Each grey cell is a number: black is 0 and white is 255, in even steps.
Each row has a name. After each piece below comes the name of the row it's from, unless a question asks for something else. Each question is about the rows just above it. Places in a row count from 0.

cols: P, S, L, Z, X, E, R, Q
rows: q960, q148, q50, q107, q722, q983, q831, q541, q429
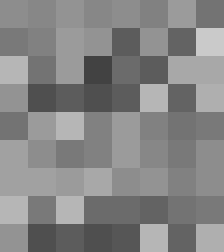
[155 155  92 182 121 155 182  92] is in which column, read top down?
L
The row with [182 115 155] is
q50
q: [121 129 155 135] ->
q983

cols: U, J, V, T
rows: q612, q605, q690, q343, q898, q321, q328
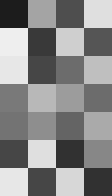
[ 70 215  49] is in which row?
q328
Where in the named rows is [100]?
q898, 2
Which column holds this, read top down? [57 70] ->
J

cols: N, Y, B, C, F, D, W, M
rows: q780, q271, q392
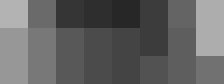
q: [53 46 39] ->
q780
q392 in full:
[151 120  88  75  68  82  94 113]
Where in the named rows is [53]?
q780, 2
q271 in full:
[151 120  88  75  68  60  94 173]

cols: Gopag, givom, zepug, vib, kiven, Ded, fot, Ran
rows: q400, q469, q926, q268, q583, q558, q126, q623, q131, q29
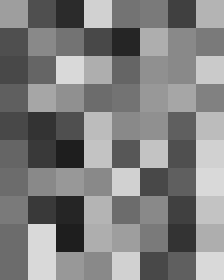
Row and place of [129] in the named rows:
q268, 7
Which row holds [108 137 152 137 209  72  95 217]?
q126
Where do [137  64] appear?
q623
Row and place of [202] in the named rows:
q926, 7
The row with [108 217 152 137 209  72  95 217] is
q29
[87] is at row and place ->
q558, 4
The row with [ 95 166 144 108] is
q268

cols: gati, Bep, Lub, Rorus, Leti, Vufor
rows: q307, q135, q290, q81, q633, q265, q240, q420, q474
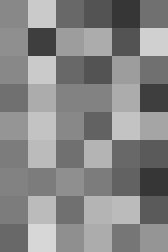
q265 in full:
[124 187 112 180 104  90]
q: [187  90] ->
q420
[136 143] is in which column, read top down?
gati
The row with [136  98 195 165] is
q633

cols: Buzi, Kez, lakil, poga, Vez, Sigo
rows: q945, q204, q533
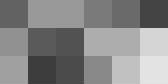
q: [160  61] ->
q533
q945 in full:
[ 98 153 153 122 106  68]
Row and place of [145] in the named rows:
q204, 0

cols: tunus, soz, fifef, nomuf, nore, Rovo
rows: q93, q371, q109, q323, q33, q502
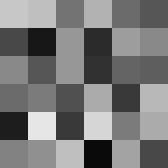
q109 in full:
[137  86 151  49 100  94]
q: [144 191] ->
q502
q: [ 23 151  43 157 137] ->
q371

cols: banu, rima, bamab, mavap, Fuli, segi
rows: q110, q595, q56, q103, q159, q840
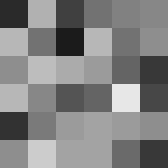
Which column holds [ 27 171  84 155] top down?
bamab
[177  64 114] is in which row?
q110
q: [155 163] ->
q159
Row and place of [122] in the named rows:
q159, 1
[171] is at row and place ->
q56, 2
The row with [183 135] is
q103

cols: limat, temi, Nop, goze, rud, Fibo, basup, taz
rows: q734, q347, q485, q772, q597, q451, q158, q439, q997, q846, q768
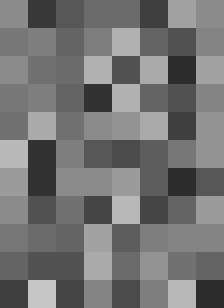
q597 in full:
[113 170 113 139 147 170  63 147]
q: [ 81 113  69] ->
q439

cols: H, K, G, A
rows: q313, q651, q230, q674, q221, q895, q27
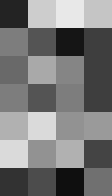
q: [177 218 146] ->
q221
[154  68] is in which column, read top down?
A

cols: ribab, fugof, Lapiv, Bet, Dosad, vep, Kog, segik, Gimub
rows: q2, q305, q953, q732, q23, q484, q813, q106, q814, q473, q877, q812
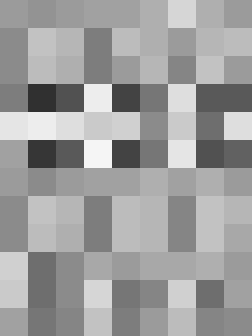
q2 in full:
[155 147 155 161 161 175 214 175 155]
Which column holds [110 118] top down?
fugof
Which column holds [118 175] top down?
vep
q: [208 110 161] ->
q877
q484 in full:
[161  54  89 245  67 118 229  81  97]
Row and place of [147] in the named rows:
q2, 1
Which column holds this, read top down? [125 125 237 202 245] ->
Bet

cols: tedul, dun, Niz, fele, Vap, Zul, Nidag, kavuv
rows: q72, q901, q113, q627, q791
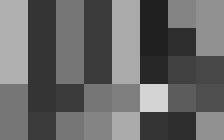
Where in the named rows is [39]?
q113, 5
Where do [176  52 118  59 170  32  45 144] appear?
q901
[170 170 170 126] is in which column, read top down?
Vap
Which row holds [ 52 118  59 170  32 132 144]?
q72
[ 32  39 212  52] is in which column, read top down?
Zul
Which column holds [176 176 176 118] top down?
tedul
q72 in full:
[176  52 118  59 170  32 132 144]

